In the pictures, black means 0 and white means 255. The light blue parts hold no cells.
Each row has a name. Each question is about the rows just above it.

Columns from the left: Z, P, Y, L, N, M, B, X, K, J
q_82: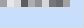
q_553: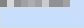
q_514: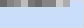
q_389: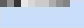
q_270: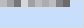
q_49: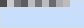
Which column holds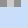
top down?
K
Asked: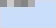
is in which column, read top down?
K
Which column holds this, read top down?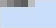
Z
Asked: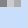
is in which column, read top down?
B
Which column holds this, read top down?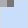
N
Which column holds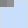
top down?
P
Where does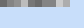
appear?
q_514

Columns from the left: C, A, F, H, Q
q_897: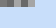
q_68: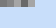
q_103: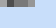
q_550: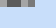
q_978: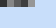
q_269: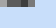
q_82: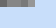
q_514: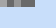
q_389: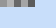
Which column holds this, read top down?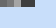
H
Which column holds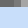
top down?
H
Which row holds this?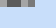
q_550
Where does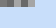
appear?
q_897

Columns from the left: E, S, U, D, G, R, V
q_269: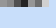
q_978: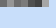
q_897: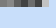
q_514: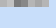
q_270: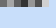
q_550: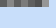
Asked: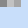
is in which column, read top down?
S
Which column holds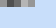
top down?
G
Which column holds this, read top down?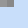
S
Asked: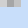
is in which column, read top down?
V

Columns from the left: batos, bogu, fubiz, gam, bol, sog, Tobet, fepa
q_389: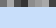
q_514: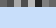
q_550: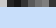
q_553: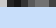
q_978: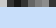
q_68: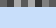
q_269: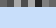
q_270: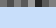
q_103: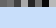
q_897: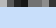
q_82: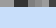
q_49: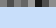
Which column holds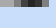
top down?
fubiz
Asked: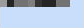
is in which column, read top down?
sog
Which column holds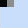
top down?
Tobet
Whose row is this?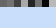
q_103
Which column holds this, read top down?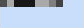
fubiz
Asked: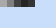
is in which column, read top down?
fubiz

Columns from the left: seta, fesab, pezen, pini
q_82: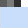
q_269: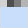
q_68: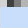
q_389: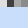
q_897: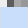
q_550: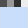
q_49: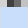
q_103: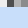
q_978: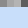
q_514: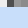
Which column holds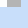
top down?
pini
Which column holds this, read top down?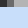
pezen
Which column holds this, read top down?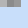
pini
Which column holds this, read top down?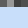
fesab
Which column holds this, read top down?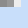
pini

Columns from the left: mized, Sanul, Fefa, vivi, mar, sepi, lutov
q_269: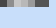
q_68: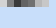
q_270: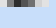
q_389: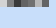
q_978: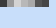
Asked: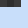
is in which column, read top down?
Fefa
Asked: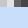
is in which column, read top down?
lutov
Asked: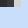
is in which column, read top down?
Fefa
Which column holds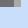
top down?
mar

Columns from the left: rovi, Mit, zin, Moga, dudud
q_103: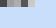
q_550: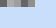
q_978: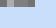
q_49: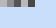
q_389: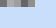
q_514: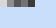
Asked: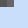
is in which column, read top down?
Moga
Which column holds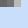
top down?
rovi
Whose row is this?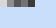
q_514
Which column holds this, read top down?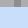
Mit
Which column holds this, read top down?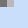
rovi
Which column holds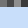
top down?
dudud
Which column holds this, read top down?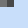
dudud

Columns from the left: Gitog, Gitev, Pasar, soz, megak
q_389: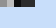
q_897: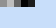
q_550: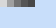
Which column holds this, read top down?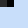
soz
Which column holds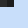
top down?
megak
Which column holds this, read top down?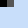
soz
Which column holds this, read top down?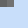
Pasar
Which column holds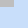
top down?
Gitev

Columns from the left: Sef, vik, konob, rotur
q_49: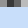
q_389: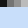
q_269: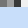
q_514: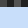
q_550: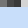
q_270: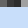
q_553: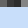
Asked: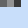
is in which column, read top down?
konob
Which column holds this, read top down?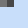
Sef
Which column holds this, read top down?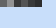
konob
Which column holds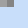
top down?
rotur

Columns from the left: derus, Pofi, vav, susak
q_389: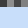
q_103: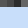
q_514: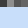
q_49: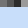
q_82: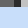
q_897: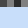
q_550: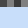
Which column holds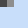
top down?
Pofi
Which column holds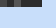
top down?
vav

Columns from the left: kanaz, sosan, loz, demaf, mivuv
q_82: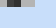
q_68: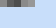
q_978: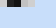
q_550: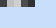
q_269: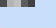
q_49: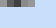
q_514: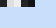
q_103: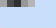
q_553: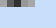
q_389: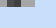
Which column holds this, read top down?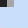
kanaz
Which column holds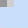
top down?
mivuv
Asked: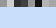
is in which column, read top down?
mivuv
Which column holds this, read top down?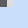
sosan
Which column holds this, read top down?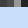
kanaz
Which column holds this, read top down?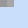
demaf

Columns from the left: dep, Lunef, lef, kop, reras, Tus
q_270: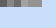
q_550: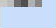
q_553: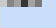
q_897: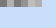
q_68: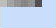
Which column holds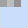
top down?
reras
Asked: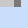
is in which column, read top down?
dep

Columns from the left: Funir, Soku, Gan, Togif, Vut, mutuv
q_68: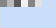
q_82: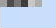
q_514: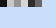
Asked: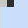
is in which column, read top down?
Vut
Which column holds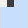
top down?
Togif
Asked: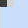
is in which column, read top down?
Togif

